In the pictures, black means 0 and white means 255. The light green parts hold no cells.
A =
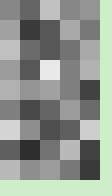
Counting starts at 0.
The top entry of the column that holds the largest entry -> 192
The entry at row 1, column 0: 161
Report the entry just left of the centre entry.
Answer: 148
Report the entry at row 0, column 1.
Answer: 101
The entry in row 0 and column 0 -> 135
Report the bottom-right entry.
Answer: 58
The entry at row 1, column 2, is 87
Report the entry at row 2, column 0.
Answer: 192
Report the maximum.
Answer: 233
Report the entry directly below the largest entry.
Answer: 161
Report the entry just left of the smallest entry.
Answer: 95
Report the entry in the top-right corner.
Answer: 148

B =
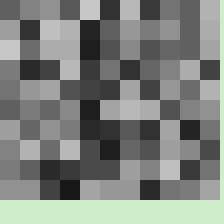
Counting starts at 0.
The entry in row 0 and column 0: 96
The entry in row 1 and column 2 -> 191
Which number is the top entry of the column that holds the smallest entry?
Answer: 89
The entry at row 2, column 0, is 199
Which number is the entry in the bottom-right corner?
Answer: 164
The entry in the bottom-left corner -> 145
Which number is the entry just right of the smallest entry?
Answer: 164
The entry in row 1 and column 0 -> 158
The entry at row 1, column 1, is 50
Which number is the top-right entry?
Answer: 178
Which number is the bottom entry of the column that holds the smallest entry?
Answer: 24
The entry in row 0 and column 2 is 145
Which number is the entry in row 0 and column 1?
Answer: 130
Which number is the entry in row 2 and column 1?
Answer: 108
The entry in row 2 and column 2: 172

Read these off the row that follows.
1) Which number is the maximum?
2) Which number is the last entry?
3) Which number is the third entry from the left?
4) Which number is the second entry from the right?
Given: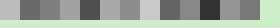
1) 201
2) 120
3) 127
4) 149

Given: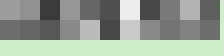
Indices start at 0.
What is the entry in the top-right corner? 94
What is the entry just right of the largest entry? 72
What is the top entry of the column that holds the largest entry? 236
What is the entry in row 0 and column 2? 58
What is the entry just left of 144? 157
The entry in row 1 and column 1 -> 101

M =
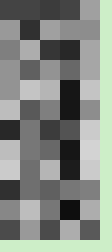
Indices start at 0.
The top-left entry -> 68
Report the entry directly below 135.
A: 75
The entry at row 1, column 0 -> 153
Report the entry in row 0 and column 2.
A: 60
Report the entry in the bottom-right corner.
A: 89
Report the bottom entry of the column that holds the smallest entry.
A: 173
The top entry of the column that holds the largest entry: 160
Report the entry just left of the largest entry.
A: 22
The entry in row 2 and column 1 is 173
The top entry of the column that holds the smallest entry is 68
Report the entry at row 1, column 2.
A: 160
